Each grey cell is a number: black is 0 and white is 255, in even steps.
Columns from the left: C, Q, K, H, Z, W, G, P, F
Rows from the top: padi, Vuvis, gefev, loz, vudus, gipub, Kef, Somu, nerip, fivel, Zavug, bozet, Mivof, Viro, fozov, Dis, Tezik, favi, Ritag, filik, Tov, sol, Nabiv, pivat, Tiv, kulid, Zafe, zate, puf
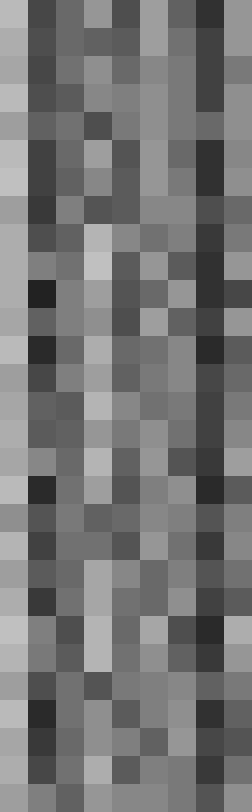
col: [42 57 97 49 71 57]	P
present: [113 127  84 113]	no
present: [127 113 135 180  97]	no
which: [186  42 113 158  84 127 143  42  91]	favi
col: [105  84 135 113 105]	Z
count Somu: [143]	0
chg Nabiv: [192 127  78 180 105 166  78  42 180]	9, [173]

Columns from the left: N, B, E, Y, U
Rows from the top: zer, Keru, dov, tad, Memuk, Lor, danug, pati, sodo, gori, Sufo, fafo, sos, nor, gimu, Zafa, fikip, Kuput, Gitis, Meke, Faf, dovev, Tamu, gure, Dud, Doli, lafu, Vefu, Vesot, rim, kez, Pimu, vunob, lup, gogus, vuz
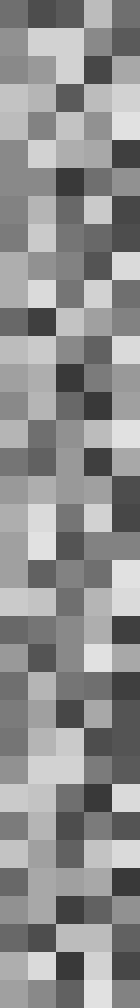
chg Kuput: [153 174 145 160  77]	3, [153]
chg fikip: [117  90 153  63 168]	2, [97]
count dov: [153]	1

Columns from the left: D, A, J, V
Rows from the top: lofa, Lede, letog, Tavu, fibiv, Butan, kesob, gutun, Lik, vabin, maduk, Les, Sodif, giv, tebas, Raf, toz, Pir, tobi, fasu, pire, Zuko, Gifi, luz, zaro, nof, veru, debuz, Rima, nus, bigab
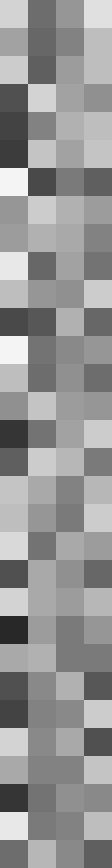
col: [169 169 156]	A
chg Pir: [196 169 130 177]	4, [183]
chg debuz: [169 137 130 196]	2, [130]
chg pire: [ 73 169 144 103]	1, [80]

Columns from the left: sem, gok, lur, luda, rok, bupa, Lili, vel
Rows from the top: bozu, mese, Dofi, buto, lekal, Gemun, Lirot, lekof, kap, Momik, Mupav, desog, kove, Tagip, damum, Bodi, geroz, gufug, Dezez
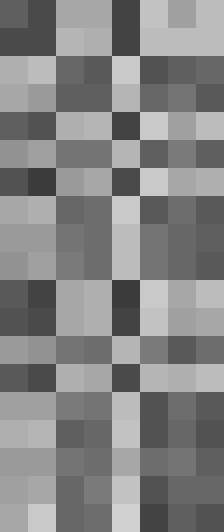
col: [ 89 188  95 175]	vel
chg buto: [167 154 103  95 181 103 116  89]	3, [95]
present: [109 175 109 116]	no
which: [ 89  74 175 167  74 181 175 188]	Tagip
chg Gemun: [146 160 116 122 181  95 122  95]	4, [116]
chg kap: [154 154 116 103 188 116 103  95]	4, [109]

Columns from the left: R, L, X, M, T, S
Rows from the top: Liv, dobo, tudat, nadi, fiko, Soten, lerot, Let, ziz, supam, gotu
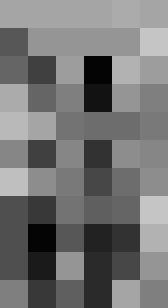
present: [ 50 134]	no
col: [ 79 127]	R
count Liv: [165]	5
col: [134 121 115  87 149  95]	X
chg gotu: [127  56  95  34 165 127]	4, [42]
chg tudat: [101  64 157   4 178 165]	6, [157]
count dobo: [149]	4

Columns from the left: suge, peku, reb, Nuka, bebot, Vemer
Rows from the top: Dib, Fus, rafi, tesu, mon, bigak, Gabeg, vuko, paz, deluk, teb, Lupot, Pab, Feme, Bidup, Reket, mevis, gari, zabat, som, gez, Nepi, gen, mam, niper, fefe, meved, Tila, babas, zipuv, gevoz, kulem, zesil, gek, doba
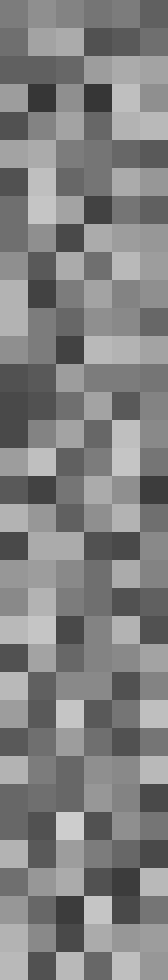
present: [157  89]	yes
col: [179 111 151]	suge
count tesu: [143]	2

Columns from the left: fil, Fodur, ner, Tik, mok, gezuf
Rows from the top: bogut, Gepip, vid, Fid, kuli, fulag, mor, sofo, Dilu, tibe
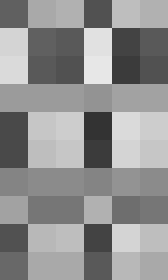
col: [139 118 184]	Fodur
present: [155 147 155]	no
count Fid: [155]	3
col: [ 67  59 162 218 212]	mok

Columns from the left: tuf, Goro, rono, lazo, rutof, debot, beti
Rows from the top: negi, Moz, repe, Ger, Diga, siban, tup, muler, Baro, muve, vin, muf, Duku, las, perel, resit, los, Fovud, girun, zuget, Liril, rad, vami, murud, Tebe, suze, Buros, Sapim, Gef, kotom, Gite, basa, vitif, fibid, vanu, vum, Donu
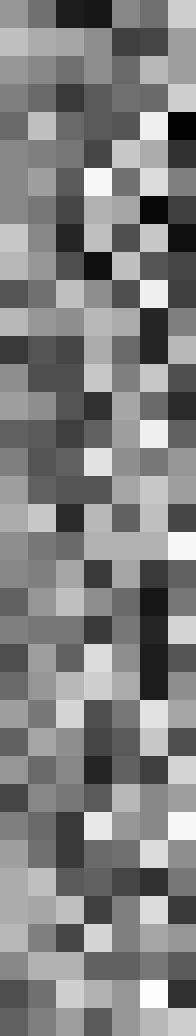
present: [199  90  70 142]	no
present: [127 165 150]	yes
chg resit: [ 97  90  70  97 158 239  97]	3, [63]
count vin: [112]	1
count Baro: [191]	1
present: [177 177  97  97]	yes
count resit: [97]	3

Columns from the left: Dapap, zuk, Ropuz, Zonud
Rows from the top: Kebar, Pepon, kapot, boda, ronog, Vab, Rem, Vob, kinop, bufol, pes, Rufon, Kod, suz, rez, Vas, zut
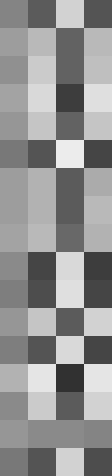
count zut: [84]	1
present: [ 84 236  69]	yes
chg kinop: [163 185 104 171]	4, [178]
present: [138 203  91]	yes

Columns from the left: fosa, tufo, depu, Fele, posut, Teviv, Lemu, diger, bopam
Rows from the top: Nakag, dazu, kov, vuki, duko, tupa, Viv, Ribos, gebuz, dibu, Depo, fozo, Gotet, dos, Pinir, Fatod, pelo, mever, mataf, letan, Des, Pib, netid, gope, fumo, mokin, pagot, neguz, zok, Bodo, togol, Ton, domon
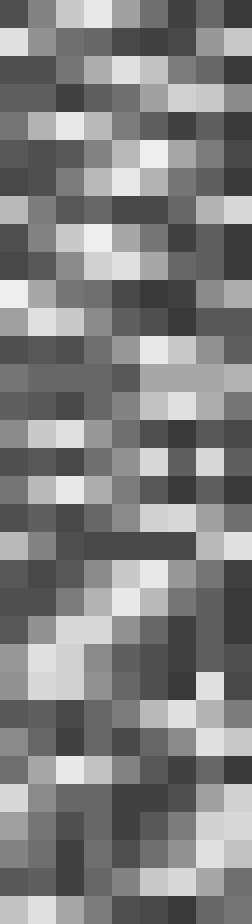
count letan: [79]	1
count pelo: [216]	2
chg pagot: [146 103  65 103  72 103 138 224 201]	1, [138]
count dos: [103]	3
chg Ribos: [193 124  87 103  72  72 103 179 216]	1, [185]
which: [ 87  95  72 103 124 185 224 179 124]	mokin

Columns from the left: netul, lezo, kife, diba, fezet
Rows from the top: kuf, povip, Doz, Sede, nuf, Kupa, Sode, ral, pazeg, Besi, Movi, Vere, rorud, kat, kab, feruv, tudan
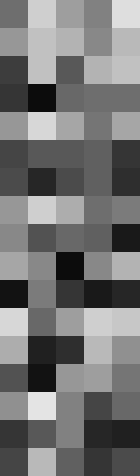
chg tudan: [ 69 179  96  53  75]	2, [185]
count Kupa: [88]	2
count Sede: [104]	1
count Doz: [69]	0

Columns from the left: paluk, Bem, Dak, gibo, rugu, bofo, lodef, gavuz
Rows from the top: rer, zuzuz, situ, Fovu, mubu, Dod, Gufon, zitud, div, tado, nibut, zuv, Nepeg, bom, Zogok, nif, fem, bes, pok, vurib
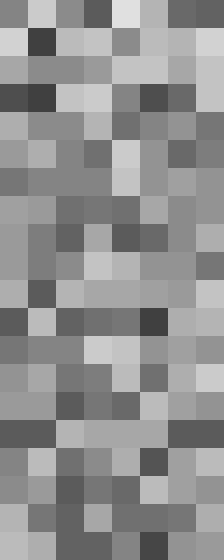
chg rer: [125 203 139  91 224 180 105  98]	1, [132]
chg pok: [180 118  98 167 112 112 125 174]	7, [118]
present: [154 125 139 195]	yes
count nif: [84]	0
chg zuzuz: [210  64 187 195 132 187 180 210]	5, [139]
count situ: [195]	3
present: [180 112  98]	no

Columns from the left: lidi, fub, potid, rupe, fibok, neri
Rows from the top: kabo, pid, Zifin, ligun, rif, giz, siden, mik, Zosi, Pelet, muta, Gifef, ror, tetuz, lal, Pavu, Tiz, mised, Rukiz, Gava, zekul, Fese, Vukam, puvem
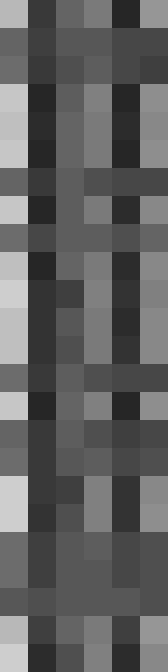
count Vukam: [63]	2
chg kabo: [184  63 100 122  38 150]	2, [57]
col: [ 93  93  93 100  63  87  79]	potid
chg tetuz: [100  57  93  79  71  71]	1, [108]

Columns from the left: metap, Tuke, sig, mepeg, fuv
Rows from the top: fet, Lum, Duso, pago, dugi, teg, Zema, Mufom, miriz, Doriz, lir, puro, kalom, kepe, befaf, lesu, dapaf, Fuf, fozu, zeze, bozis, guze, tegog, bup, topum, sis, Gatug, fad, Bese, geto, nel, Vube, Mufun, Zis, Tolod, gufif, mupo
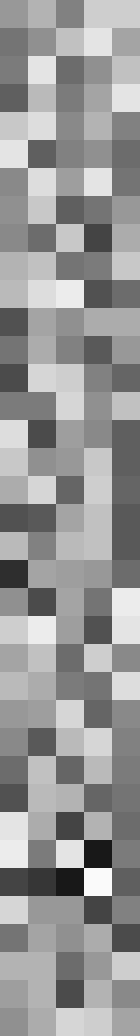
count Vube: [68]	1
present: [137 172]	no
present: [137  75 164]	no
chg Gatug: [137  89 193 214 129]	3, [186]
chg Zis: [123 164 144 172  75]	1, [116]
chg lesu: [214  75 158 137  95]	1, [221]

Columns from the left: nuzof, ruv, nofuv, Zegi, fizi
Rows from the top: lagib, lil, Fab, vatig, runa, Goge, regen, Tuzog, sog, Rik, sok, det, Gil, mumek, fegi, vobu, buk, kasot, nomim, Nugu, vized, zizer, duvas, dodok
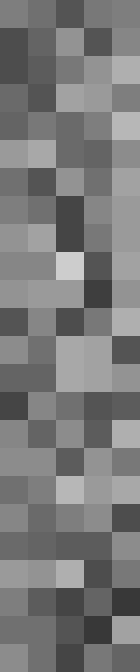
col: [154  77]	nofuv
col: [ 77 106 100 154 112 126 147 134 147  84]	nuzof
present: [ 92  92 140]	yes

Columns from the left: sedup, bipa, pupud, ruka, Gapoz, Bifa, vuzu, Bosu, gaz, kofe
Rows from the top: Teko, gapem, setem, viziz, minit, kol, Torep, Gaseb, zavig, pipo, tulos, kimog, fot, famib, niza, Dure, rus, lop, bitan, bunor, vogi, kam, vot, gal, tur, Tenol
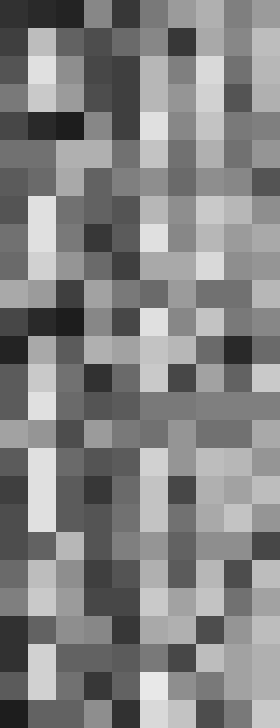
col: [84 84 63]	ruka
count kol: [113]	5
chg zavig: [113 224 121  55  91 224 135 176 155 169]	8, [183]
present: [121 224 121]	no
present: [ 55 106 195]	yes
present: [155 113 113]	yes
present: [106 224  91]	no

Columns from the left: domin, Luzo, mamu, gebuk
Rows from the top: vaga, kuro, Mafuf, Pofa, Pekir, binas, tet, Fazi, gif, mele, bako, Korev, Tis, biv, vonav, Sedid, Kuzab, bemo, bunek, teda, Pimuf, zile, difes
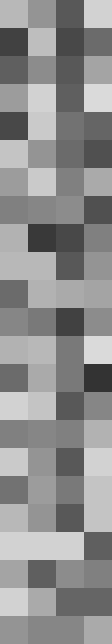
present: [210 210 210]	yes
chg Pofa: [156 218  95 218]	2, [210]
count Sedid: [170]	0
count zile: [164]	0
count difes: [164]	0
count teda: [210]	3

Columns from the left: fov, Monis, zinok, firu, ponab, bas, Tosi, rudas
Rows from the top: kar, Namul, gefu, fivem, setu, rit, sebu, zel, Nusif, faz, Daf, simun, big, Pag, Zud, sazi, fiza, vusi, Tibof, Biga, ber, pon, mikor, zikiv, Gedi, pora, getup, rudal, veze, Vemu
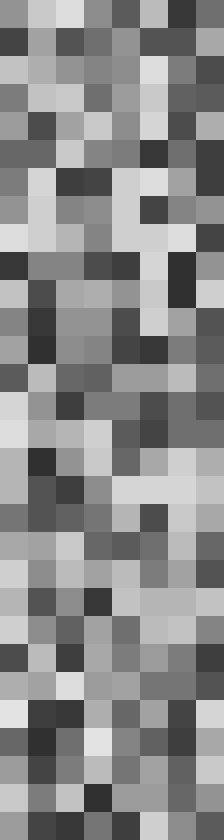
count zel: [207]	2
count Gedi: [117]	2
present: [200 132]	yes
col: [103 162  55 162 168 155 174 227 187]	firu
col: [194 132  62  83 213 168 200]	rudas

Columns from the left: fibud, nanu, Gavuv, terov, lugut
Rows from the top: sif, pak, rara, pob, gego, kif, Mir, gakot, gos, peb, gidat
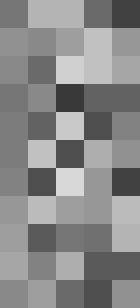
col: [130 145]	lugut
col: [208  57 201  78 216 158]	Gavuv
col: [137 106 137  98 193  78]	nanu
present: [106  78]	yes
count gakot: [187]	2
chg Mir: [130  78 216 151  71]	5, [65]

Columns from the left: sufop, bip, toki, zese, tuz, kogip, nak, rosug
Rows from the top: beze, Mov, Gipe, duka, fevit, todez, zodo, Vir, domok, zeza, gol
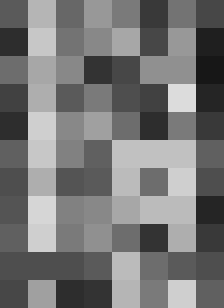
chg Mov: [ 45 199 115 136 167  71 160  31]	7, [152]
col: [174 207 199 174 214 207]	bip
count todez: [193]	3
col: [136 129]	toki
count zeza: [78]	4
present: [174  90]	yes

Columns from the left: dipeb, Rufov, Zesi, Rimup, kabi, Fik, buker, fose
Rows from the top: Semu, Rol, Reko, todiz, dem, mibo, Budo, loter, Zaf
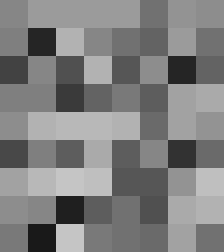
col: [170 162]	buker
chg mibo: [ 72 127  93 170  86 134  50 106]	5, [93]

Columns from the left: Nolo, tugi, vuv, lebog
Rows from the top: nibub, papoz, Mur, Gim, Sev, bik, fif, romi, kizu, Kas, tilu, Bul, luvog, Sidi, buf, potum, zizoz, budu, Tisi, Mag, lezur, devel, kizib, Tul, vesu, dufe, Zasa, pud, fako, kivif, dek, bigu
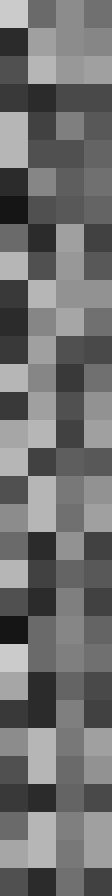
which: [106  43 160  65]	kizu
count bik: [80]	2
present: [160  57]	no
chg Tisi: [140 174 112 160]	2, [182]
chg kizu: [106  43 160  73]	4, [65]
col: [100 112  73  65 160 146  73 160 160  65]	lebog
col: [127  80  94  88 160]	vuv

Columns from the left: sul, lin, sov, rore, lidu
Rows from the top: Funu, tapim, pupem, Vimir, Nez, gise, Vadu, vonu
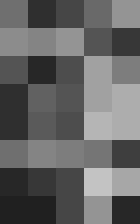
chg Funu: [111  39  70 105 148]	2, [47]
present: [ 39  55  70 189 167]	no
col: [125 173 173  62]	lidu
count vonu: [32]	2

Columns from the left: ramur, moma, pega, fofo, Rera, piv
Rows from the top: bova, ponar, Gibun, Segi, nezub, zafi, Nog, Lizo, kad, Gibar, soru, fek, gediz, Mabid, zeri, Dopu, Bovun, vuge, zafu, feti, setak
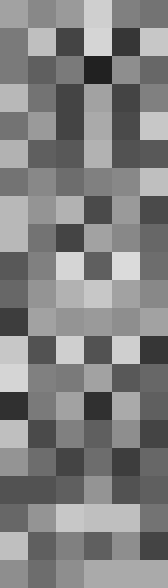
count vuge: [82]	3
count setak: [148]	0

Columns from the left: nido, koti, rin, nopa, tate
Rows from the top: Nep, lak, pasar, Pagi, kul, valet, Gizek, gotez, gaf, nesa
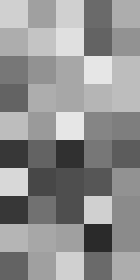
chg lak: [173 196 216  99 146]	3, [224]
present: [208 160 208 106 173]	yes

